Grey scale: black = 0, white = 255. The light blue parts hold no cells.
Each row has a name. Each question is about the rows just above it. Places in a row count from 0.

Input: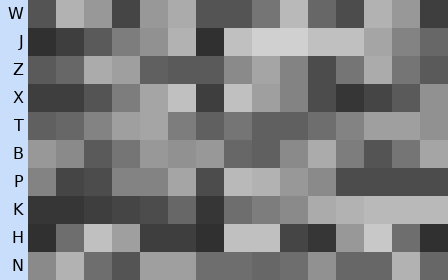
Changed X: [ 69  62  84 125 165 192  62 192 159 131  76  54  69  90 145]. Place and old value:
0, [62]
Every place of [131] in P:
0 3 4
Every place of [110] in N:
2 6 7 9
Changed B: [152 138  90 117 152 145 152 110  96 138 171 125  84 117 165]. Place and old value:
7, [103]

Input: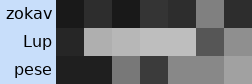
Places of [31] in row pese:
0 1
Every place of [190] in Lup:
3 4
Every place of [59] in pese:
3
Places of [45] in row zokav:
1 4 6

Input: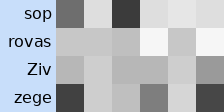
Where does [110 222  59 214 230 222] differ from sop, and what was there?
3, [222]
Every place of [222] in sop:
1 3 5
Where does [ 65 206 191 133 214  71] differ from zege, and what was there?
3, [126]
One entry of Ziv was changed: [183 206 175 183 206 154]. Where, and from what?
2, [183]
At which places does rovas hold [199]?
0 1 4
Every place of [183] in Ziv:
0 2 3

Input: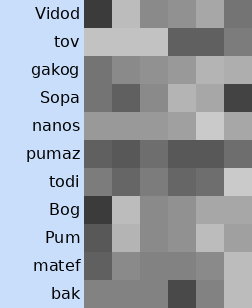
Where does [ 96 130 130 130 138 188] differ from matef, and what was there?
1, [138]
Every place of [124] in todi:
0 2
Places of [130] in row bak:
0 1 2 4
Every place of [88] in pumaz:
1 3 4
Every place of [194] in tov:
0 1 2
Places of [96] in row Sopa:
1
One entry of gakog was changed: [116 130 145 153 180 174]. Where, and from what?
1, [138]

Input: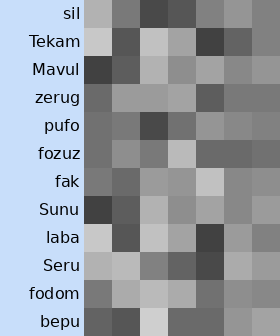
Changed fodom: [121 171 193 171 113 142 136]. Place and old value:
2, [186]
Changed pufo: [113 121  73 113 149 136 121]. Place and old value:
6, [129]
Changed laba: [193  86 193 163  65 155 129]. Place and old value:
0, [200]

